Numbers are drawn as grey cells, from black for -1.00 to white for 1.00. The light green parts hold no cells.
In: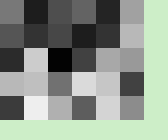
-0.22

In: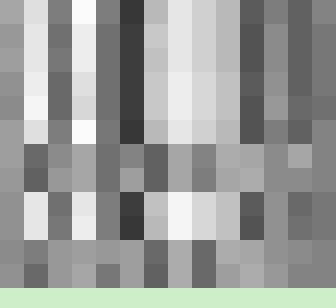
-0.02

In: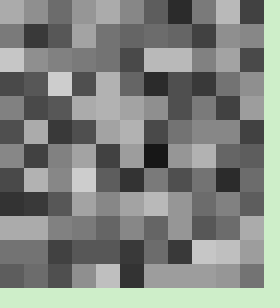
-0.04

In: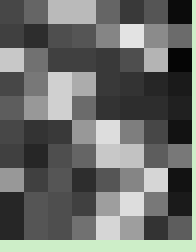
-0.55

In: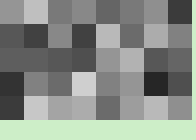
-0.05

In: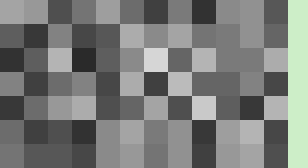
0.08

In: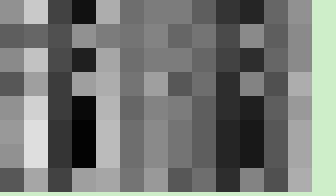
-0.71

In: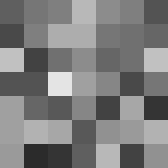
0.09

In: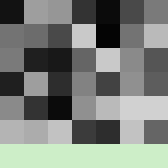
-0.91
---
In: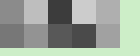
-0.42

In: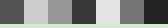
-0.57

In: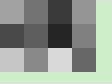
-0.55

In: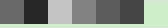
-0.47

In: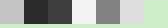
-0.51

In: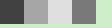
-0.05

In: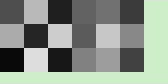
-0.82

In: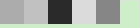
0.05
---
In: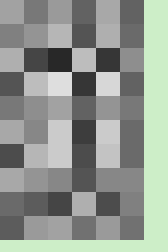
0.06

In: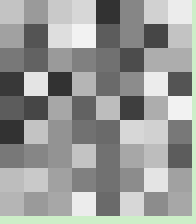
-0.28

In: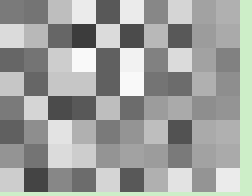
0.38

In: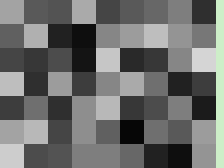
-0.79

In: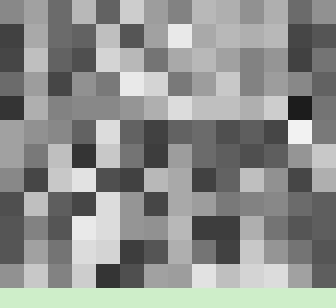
-0.27
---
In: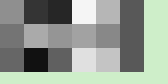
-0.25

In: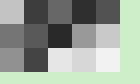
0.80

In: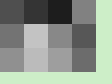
0.24

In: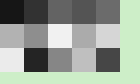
0.05

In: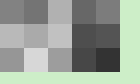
0.23

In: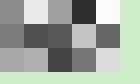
-0.47

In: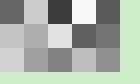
0.02

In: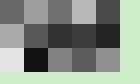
0.01
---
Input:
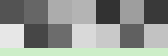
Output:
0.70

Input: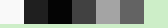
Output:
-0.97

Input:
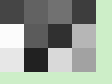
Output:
0.81

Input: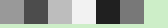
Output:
0.48

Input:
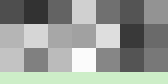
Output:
0.97

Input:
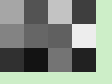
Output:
-0.62

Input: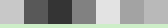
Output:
0.01

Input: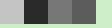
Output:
0.54

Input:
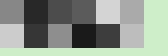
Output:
0.11

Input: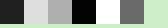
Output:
0.37
